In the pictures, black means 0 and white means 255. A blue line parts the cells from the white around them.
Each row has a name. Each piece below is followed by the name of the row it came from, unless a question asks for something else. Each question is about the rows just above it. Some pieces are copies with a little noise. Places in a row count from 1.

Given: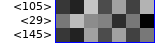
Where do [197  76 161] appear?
<105>
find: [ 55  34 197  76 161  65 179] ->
<105>
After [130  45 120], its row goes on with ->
[3]
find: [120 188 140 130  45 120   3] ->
<29>
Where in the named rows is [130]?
<29>, 4
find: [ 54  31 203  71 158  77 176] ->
<105>

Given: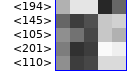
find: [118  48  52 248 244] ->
<201>
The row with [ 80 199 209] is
<145>
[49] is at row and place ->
<201>, 2
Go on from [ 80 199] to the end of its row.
[209]

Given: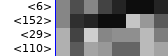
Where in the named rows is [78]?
<6>, 2
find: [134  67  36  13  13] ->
<6>
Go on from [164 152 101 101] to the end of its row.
[186 164]

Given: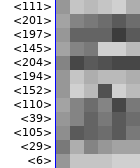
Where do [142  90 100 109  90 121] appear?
<105>
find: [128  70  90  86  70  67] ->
<204>
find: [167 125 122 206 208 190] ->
<145>
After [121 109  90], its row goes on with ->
[109]
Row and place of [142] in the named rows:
<105>, 1

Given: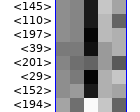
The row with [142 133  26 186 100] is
<110>
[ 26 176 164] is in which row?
<152>
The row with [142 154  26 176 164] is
<152>

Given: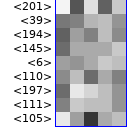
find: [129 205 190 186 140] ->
<111>
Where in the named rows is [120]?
<39>, 1
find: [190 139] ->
<194>
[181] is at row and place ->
<39>, 3
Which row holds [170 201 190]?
<6>

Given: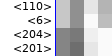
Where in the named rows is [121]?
<204>, 2
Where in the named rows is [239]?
<204>, 3

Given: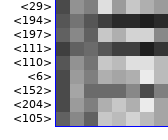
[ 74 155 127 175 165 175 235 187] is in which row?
<6>
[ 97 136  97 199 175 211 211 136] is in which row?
<197>

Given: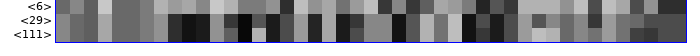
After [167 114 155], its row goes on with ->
[190  55 135  55  95 167 155 123  36  85  55 178 178 178 146 190  76 190
 167  76 146  46  46]
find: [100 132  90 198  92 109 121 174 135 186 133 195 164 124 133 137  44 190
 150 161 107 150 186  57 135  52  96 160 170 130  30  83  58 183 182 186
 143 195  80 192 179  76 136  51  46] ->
<6>
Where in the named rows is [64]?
<111>, 42
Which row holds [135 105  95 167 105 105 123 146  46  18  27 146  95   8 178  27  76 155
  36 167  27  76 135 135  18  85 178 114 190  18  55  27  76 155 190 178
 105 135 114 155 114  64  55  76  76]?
<111>
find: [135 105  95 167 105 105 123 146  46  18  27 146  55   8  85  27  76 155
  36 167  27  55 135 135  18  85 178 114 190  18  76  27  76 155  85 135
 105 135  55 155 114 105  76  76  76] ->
<29>
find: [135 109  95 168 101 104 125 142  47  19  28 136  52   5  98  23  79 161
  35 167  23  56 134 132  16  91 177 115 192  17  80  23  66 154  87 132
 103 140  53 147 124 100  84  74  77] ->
<29>

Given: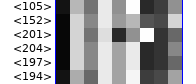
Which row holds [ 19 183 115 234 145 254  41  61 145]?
<105>
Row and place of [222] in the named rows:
<201>, 4
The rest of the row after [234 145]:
[254  41  61 145]
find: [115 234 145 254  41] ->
<105>
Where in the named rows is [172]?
<194>, 2
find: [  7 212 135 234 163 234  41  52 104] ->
<197>

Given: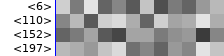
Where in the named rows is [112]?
<197>, 6
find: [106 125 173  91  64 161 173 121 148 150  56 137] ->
<152>
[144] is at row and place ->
<152>, 9

